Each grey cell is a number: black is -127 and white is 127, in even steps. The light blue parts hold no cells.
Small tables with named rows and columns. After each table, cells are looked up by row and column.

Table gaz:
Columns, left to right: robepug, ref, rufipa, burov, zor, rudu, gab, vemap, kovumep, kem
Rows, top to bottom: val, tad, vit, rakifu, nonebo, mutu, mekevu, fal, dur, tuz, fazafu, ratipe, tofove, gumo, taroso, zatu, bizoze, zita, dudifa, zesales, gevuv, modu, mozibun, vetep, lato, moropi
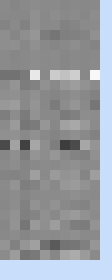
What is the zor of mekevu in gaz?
10
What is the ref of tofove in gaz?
26
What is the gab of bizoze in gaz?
13
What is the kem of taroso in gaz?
20
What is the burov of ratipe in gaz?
18
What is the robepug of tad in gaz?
9
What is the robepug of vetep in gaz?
9
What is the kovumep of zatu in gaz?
1
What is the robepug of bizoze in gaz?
10
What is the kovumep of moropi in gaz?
27
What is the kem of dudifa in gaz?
11

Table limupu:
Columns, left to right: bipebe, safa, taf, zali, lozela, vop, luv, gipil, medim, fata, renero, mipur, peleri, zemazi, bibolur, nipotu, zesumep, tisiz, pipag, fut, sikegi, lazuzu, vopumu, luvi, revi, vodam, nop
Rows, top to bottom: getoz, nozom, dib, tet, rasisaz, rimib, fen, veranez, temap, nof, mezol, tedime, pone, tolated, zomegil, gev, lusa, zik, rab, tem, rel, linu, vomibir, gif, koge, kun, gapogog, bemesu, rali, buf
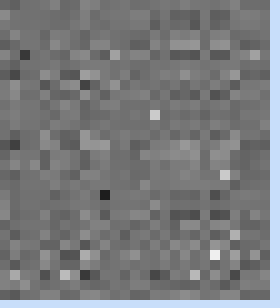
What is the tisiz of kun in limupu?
-17
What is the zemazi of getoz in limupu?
-17
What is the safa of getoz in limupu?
-31
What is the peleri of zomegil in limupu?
-6
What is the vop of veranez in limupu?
-1
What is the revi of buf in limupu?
-26
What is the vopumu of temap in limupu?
-13
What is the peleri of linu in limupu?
-5
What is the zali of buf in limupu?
-13
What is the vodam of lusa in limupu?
-18
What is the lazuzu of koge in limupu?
20
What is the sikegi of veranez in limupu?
-7
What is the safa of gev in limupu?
-6
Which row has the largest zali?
lusa

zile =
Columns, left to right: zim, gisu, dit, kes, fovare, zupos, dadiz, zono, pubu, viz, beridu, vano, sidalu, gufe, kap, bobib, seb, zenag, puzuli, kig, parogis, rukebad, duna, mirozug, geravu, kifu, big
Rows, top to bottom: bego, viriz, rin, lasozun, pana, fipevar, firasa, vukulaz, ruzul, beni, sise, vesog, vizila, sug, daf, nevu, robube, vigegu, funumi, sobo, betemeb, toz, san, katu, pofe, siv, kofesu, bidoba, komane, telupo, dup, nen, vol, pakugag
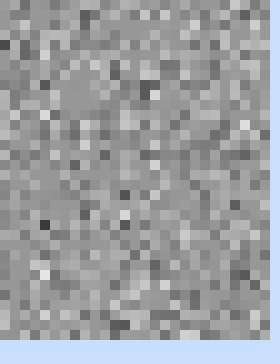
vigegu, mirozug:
-9
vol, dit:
9
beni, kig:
14
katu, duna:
45
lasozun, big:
24
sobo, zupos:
18
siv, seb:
21
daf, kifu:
35
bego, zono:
30
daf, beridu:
34
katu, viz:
23
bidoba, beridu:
23

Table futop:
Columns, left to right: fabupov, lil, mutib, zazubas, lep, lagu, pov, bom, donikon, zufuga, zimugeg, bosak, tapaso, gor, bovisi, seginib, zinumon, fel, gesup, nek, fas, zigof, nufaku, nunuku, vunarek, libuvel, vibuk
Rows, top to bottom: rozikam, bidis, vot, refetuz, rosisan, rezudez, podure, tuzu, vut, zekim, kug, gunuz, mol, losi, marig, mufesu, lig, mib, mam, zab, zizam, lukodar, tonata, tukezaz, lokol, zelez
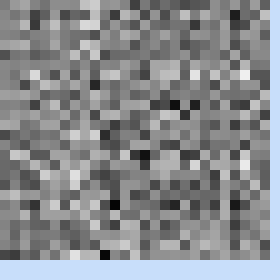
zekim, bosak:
-16
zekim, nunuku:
-15
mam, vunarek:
-21
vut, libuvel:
19
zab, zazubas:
25
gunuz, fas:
1
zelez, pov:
42
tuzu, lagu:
-46
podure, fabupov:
8
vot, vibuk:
3
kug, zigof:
-42
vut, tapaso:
-1
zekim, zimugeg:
26
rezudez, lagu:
-14
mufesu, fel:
55

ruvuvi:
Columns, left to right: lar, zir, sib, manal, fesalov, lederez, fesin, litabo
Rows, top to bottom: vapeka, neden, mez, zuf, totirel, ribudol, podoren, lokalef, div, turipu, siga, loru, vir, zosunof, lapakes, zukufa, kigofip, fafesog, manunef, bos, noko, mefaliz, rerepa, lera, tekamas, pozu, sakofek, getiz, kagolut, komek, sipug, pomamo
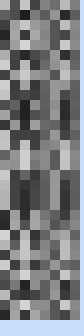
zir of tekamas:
-34
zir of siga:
-31
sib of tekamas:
71
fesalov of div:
-29
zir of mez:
32
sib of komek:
-75
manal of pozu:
25
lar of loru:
35
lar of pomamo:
-88

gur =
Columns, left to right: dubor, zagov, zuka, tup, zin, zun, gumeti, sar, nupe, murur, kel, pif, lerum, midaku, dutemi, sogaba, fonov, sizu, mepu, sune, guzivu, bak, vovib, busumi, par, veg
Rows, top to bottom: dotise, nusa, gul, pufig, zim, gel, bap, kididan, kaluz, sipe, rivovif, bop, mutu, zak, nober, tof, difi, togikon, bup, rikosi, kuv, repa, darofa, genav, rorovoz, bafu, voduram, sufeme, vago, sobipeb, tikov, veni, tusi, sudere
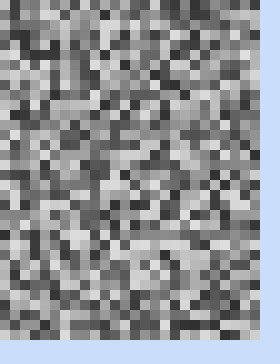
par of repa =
25
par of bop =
-20
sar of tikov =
12
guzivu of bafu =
72
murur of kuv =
-17
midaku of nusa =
-45
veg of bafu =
-60
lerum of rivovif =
79
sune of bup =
11
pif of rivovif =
-26
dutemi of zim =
18
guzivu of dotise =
-38
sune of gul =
20
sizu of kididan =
23
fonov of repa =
-70
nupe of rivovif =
62
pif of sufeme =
-12
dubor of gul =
57
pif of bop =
78
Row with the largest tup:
rivovif

